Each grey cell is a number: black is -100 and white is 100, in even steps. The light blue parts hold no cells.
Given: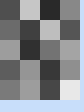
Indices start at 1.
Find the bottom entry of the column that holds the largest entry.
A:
82
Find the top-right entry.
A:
7
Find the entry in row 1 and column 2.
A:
55
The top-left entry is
-38
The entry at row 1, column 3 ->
-68
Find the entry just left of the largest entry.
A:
-44

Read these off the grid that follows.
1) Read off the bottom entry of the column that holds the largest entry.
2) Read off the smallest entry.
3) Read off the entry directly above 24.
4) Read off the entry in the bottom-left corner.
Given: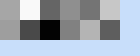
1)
-43
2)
-98
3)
30
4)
24

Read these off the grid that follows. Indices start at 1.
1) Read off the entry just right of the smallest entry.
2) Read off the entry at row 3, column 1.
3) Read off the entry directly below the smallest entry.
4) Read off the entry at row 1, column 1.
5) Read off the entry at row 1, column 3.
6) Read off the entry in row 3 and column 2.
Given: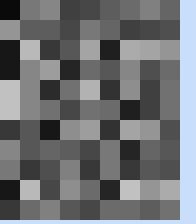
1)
-6
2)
-82
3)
17
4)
-92
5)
5
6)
45

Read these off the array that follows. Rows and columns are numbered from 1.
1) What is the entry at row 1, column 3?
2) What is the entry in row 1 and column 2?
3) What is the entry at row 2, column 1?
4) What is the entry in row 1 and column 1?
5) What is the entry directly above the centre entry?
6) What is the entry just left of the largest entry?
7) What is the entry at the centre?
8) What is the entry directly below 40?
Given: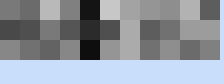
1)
45
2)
-16
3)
-43
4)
-5
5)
56
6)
-84
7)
-38
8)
22

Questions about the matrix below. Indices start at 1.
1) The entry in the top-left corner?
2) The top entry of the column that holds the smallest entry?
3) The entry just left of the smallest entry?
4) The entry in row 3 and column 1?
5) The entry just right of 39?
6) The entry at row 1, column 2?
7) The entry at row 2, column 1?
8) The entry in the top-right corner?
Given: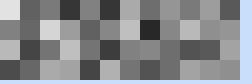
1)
77
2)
-14
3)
50
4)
45
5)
-9
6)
-24
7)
1
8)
-30

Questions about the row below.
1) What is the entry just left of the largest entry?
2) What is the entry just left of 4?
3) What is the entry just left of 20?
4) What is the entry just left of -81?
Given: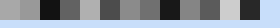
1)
-29
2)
-81
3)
32
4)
-12

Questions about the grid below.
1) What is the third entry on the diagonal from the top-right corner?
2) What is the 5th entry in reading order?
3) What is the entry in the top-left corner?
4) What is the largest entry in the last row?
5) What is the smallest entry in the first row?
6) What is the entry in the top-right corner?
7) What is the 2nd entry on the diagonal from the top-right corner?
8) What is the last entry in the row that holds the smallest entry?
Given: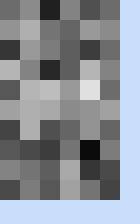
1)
-26
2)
-37
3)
-15
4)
26
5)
-75
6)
-15
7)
20
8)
-3

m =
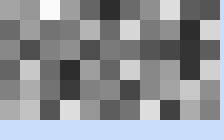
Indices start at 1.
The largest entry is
95
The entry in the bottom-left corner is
35
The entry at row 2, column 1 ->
-16
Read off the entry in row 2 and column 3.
-10
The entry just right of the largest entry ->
24
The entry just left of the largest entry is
18
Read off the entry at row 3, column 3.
1
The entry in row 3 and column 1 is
7
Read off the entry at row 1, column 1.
29
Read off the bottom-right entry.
1
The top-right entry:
-33

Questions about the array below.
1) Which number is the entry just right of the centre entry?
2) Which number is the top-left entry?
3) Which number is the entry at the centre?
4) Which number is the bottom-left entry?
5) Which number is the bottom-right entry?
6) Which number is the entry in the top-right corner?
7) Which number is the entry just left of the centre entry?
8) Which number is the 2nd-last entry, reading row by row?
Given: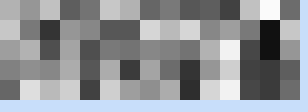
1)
1
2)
40
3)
6
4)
-20
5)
-15
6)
-15
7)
-10
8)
-54

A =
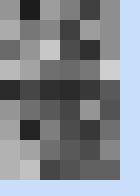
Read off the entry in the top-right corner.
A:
11
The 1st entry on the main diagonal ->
17
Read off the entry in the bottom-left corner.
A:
40
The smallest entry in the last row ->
-45
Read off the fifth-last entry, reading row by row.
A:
51
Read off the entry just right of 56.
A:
-40
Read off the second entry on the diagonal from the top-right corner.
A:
23
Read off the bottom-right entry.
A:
-24
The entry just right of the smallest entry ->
23
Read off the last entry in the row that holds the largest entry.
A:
62
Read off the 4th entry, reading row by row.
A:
-1
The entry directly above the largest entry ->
11

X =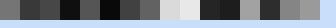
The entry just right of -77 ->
27
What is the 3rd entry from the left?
-44
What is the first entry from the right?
21

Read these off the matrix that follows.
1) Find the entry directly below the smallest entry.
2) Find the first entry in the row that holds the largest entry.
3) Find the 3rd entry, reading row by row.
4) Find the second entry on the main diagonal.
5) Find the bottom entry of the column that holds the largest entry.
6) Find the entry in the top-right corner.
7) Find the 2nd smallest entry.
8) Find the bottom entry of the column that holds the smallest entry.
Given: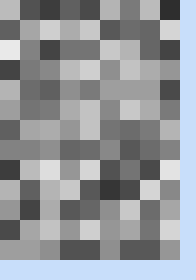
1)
67
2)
83
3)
-52
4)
30
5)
24
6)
-64
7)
-58
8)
18

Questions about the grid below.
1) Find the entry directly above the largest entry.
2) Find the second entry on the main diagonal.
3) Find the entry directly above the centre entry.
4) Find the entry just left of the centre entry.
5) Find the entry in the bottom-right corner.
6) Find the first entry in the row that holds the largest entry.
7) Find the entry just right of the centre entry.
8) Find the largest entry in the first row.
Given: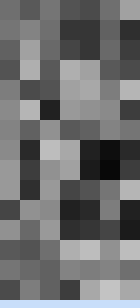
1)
3
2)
3
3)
-30
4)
48
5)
32
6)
-41
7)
-74
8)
26

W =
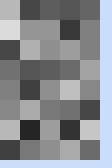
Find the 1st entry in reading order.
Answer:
44
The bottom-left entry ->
-50
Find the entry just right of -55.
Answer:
0
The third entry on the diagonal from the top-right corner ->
12
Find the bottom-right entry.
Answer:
-16
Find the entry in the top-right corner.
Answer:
-21
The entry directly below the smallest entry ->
-6
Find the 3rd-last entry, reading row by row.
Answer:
12
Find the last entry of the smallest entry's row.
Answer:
55
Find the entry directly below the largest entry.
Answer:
-44
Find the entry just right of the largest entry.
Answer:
17
